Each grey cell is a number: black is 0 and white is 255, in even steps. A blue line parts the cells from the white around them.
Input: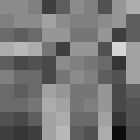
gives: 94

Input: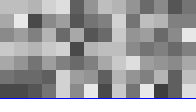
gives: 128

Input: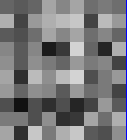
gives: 153

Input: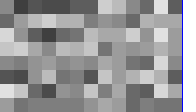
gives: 168

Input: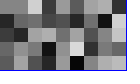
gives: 208
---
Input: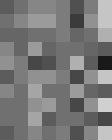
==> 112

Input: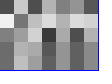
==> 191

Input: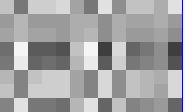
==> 225

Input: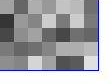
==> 133

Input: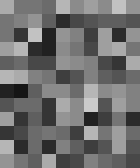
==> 117

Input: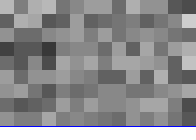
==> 126
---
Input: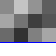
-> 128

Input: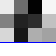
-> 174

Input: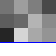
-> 168

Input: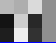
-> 50

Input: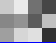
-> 224

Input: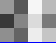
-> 237

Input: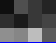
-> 189
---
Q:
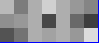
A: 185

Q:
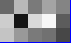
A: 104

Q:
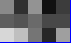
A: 137

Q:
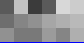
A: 90

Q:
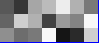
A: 88

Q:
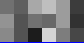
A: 113

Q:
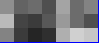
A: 143
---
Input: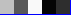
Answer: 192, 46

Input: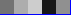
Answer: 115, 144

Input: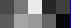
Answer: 73, 8

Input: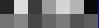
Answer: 38, 94

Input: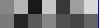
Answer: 134, 101

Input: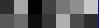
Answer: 46, 46
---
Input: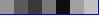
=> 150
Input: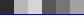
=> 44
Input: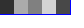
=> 48
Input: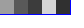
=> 158
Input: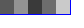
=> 89
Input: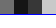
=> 111
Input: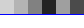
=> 210
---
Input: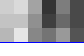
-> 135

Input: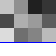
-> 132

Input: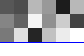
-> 37

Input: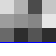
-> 84

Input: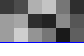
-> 148

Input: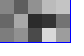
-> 74
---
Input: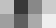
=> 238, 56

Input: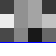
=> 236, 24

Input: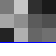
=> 198, 26

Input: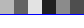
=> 227, 32

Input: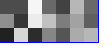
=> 246, 33

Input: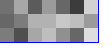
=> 222, 60
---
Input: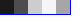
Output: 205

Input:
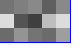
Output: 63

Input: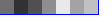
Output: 142

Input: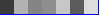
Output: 142

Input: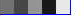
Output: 148

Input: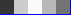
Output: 250

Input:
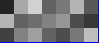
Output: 130
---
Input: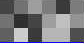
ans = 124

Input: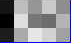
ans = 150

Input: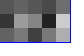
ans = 86

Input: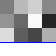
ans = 185

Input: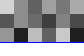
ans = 159

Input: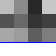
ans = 138

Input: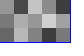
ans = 196

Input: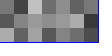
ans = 142

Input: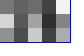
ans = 109
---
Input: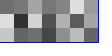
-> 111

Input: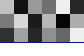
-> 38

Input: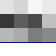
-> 125

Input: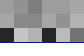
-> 178

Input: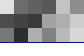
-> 174

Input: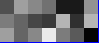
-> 136
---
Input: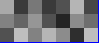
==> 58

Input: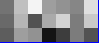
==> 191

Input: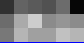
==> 99

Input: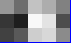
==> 109

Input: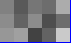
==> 89

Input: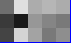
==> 223

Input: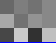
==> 126
